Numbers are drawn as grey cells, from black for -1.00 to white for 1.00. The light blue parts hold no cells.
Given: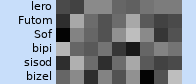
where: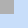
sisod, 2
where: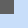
lero, 6
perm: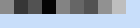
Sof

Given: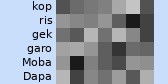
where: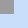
Dapa, 5
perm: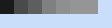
Moba
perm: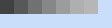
Dapa
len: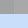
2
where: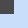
Moba, 5
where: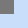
kop, 3

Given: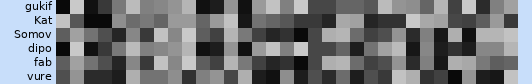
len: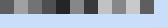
11
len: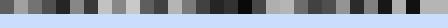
32
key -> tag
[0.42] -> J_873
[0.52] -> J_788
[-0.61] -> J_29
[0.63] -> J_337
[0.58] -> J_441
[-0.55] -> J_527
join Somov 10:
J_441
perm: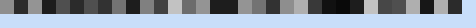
vure

